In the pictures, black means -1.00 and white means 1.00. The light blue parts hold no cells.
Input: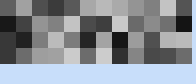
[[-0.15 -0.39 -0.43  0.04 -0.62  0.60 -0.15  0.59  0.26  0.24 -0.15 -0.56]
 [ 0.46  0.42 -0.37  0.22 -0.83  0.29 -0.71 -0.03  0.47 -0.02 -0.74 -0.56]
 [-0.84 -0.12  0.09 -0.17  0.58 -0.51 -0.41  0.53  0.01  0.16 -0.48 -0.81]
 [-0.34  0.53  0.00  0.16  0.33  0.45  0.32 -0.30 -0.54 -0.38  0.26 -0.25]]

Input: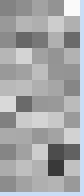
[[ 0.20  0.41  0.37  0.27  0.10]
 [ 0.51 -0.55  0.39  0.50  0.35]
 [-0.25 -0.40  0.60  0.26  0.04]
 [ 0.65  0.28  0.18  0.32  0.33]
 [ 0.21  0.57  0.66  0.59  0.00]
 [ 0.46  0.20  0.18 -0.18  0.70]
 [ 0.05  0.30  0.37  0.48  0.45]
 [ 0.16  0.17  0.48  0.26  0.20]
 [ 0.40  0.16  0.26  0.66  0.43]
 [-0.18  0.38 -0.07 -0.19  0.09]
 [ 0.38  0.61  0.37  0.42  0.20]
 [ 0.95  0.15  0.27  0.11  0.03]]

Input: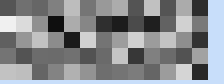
[[-0.69  0.67  0.22 -0.21 -0.03 -0.09 -0.14  0.15  0.39  0.03 -0.21  0.49
   0.52]
 [ 0.27 -0.36 -0.16  0.00 -0.57  0.54 -0.17 -0.36 -0.11 -0.16 -0.15 -0.35
  -0.09]
 [-0.61  0.11  0.53  0.22  0.63  0.23 -0.09  0.64 -0.80  0.10  0.52  0.18
  -0.25]
 [-0.05  0.64 -0.23 -0.76 -0.41 -0.78 -0.63  0.05  0.35 -0.88  0.13  0.72
   0.88]
 [-0.65  0.34 -0.34  0.51 -0.34  0.35  0.20 -0.08  0.48  0.00 -0.20 -0.12
  -0.33]]

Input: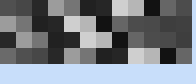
[[-0.20 -0.86  0.43  0.62 -0.70 -0.74 -0.08  0.22 -0.69 -0.44 -0.37 -0.17]
 [-0.51 -0.42 -0.40 -0.20 -0.86  0.43  0.62 -0.70 -0.74 -0.08  0.22 -0.69]
 [-0.50 -0.51 -0.42 -0.40 -0.20 -0.86  0.43  0.62 -0.70 -0.74 -0.08  0.22]
 [-0.40 -0.20 -0.86  0.43  0.62 -0.70 -0.74 -0.08  0.22 -0.69 -0.44 -0.37]]

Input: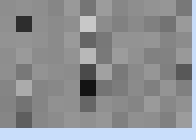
[[ 0.22  0.00  0.11  0.13  0.00  0.18  0.13  0.17  0.10  0.06 -0.26  0.05]
 [ 0.14  0.07  0.21  0.04  0.09  0.13 -0.20  0.13  0.14  0.04 -0.10  0.03]
 [ 0.00  0.16  0.00  0.09 -0.03 -0.09 -0.85  0.13  0.07  0.04  0.34  0.04]
 [-0.31  0.00  0.18  0.08 -0.05  0.26 -0.42  0.10  0.11  0.15 -0.06  0.12]
 [ 0.20  0.02  0.01  0.14  0.22 -0.05  0.44  0.15  0.09  0.10  0.21  0.11]
 [ 0.10  0.04  0.17  0.15  0.15 -0.06 -0.21  0.21  0.09  0.14  0.16  0.15]
 [ 0.21 -0.10  0.00  0.08  0.01  0.10  0.57  0.12  0.09  0.12 -0.65  0.13]
 [-0.06  0.18  0.15  0.11  0.06  0.22 -0.08  0.20  0.05  0.11  0.14  0.11]]

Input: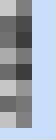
[[ 0.01  0.52]
 [-0.07 -0.17]
 [ 0.18  0.55]
 [-0.52 -0.16]
 [-0.06  0.34]
 [-0.52 -0.11]
 [-0.41 -0.17]
 [-0.01  0.58]]
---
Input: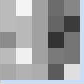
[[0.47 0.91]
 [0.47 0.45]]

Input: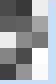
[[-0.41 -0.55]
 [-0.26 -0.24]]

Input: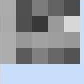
[[ 0.35 -0.37]
 [ 0.33 -0.38]]

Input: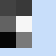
[[-0.48 -0.55]
 [-0.23  0.93]]

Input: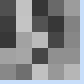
[[-0.37  0.52]
 [-0.52  0.54]]

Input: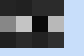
[[-0.72 -0.74]
 [ 0.06  0.54]]
